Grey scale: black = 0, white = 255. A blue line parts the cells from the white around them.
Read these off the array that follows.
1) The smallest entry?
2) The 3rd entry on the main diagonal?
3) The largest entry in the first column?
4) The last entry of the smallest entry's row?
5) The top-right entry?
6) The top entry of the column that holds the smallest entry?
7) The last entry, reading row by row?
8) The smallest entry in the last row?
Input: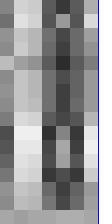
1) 44
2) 182
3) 188
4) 124
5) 174
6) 56
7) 167
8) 159

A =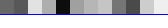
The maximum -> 239
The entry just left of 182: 160

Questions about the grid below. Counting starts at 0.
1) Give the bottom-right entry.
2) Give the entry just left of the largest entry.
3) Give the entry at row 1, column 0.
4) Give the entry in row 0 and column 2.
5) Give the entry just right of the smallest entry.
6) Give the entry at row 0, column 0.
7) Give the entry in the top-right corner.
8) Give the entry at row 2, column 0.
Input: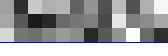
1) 47
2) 148
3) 167
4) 201
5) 40
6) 160
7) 245
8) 215

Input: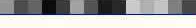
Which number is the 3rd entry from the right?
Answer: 195
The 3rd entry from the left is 100
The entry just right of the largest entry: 175
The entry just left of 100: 77

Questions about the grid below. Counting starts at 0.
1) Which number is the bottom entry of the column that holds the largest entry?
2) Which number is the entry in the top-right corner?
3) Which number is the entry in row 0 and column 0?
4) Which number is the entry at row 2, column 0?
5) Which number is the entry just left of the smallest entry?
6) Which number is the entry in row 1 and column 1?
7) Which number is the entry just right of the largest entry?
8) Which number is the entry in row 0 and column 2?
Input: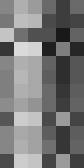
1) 204
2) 105
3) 134
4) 196
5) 80
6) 189
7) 212
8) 155

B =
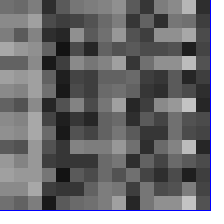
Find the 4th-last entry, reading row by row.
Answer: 144
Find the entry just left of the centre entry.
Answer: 75
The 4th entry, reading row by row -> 46
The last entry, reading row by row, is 82
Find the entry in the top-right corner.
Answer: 46
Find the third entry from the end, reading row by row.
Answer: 144
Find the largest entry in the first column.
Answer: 168
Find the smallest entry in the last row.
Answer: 25
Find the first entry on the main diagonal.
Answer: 112
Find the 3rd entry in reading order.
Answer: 125
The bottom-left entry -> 112
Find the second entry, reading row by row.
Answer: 106
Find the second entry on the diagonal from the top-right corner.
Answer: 112
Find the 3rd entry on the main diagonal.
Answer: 131
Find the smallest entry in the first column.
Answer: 90
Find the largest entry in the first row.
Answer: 182
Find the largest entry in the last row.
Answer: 195
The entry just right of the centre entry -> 160

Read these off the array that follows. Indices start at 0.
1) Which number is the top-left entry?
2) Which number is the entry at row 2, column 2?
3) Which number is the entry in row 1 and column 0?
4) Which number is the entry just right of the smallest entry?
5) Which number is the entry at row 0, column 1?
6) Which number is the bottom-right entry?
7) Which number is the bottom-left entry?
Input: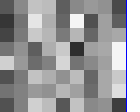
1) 87
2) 201
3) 54
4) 160
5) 137
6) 61
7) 81

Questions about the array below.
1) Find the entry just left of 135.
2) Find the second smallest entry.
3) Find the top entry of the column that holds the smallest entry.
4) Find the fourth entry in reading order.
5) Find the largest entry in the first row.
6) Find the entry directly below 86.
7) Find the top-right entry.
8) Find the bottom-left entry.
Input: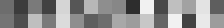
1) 142
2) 60
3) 45
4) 66
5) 241
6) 142
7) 94
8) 116

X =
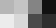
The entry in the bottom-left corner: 236
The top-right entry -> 17
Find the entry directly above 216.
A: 196

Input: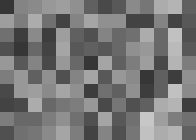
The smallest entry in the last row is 67
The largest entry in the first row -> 180
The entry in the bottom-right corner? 96
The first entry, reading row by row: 54
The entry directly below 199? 193
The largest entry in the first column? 158
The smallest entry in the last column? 61
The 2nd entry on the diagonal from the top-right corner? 67
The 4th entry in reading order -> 152
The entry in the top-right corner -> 96
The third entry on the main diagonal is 138
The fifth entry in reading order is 158
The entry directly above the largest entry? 96
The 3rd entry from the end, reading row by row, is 172
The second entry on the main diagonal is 125
